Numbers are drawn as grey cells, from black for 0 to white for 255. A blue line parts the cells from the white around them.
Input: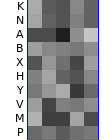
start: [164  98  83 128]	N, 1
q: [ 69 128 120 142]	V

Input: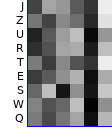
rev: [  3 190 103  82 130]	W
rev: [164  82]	R
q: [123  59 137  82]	T
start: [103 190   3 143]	W, 3

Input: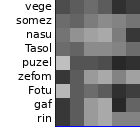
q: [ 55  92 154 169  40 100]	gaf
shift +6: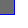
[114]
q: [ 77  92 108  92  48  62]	vege
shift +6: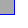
[175]

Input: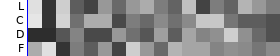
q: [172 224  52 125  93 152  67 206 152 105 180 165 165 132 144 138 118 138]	F
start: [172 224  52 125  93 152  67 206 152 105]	F, 1
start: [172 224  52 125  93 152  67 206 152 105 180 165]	F, 1
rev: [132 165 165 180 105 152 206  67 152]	F
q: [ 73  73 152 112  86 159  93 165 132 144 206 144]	D

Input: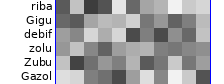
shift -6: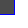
[69]
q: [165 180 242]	riba
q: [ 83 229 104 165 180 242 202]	riba
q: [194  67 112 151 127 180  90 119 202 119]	Zubu
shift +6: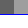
[104 164]
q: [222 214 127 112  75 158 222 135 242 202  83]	Gazol
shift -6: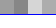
[152 129 208 167]

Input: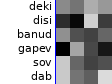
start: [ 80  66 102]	banud, 2
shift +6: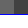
[108  72]

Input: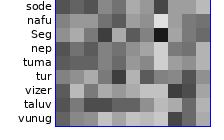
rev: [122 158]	nafu
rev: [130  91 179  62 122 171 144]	tur
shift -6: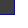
[56]
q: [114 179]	nep

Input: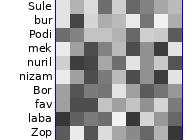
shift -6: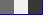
[104 235  49]
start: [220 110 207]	Sule, 3
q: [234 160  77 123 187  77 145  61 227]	nizam
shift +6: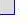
[226]
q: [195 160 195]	fav
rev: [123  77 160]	nizam

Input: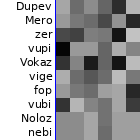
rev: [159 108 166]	nebi
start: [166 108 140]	Dupev, 1
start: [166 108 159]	nebi, 3
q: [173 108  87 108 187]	vige

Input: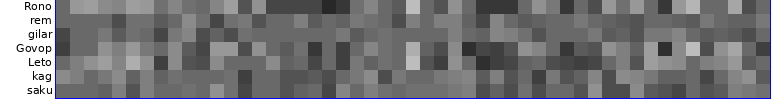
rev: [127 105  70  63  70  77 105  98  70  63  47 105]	Leto
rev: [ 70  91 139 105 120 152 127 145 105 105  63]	Govop
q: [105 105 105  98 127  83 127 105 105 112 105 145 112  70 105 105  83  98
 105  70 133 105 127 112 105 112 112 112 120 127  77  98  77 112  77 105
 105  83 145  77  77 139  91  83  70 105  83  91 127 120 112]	saku

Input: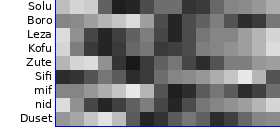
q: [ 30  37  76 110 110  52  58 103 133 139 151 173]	Solu
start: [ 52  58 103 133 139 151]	Solu, 10

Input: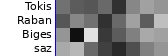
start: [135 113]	Raban, 2
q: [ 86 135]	Raban
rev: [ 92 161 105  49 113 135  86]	Raban
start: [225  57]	Biges, 3
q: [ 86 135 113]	Raban
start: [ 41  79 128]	saz, 5

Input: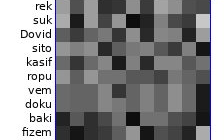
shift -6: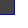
[61]
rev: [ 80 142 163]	rek
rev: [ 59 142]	rek
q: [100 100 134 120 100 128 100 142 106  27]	doku
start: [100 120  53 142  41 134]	Dovid, 3

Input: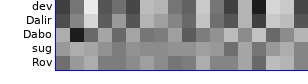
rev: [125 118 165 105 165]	Dabo
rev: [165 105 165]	Dabo
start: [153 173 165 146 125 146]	sug, 1
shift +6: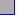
[179]
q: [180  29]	dev

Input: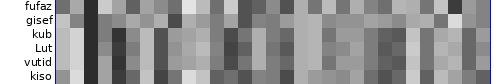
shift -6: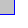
[189]
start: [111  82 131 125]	kiso, 13
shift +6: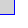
[217]
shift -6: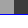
[157  54]
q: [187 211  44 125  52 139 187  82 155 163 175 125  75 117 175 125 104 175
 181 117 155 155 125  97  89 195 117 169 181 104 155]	kub

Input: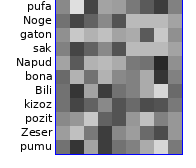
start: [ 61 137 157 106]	Zeser, 4
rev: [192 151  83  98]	pozit

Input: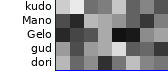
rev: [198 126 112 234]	kudo
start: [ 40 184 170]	Mano, 2
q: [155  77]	gud

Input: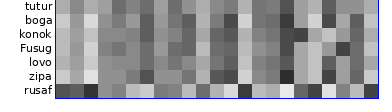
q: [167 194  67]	zipa
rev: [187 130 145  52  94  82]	rusaf
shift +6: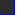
[51]
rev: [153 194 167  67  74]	konok

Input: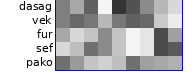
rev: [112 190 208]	pako
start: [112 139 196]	sef, 3
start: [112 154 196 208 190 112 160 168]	pako, 1

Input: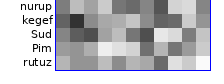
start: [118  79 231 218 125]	Sud, 6
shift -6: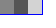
[127  79 205]

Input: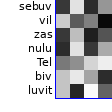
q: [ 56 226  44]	sebuv
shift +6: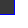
[62]
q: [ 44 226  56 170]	nulu

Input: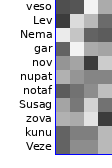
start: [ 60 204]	nov, 3
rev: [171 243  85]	veso
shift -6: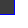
[54]

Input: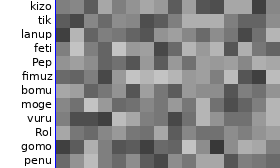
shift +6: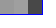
[159 165  78]
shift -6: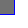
[107]
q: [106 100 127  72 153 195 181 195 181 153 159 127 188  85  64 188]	fimuz
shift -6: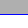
[169 169]
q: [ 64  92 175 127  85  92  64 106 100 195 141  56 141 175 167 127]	gomo
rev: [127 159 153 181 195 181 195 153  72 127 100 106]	fimuz
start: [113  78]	moge, 12

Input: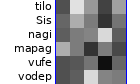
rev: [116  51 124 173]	Sis
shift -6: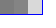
[118 126 211]
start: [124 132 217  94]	nagi, 2

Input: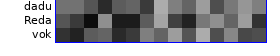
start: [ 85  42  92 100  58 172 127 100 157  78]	dadu, 3
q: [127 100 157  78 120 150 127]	dadu
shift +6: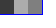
[ 64 178 133]

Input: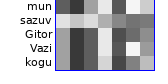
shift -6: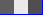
[ 88 227  73]
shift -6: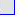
[220]
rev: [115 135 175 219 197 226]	sazuv
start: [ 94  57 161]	mun, 1
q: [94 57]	mun
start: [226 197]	sazuv, 1
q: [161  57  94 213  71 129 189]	kogu

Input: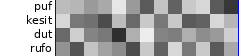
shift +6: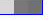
[221 126 119]
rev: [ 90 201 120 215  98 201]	rufo
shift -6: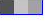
[ 77 189 156]
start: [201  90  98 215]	kesit, 9
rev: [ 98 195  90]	puf

